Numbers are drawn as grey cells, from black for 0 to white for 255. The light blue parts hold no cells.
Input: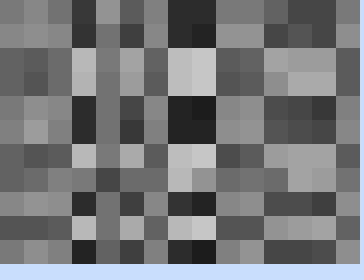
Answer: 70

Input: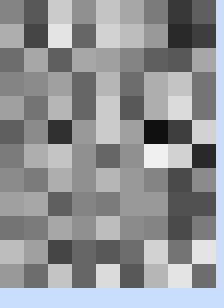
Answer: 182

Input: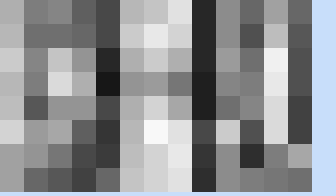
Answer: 125

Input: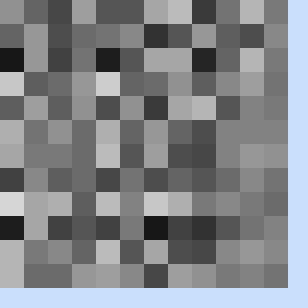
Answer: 121

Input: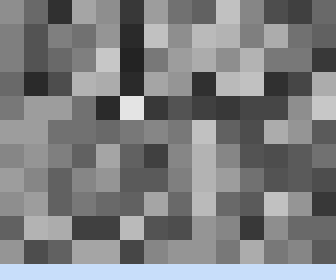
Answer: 120

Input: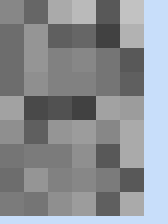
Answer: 156

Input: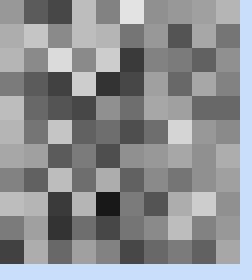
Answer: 123

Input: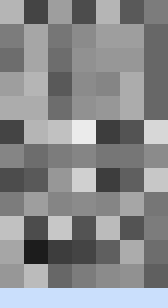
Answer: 139
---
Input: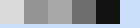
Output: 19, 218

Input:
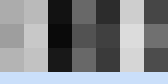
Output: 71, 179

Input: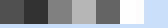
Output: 253, 80

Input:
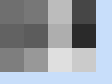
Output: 70, 126

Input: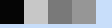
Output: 150, 5

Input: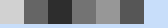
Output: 86, 209
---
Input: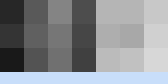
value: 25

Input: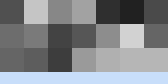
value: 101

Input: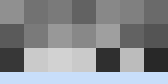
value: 55

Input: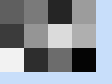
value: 242

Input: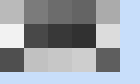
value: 79

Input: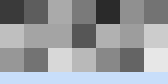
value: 151

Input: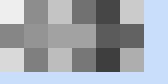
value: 217

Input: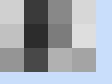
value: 149

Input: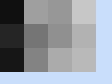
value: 22

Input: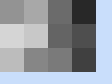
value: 188
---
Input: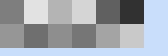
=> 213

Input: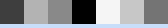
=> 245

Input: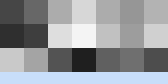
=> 172

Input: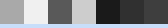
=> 26

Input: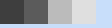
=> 91

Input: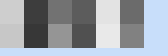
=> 92

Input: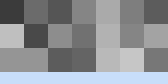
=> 170

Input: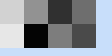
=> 146

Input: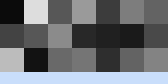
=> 60
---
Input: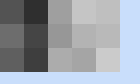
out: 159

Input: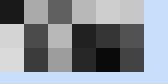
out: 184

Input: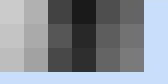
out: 26

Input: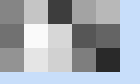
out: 61

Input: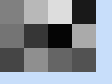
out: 184

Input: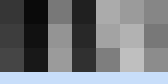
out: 171

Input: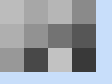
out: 167
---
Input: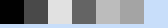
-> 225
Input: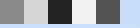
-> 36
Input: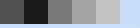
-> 122
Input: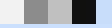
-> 191
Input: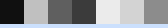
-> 96
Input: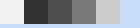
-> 79
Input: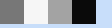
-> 163
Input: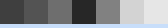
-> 110
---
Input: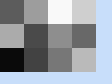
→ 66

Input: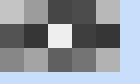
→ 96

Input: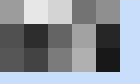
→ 123

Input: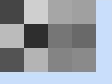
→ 180

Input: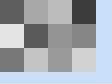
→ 195

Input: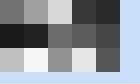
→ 146

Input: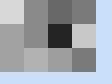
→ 176

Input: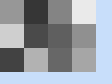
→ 178

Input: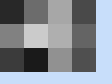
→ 26
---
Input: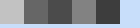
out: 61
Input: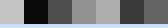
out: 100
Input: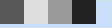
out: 34
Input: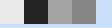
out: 134
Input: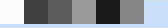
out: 133
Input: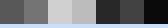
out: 11
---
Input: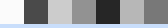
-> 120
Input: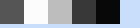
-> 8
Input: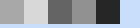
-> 38
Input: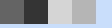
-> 181
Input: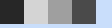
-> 74
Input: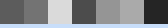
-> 37
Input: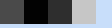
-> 198
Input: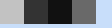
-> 105
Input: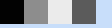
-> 91
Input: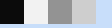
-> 206
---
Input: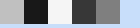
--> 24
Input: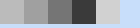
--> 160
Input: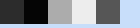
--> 5
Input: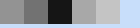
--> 114
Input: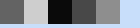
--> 206
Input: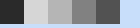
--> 214
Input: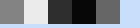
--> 235
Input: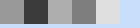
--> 59
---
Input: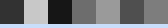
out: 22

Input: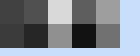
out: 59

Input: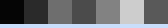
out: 110

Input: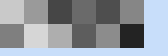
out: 214

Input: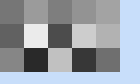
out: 134

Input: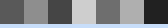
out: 69

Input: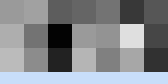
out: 34
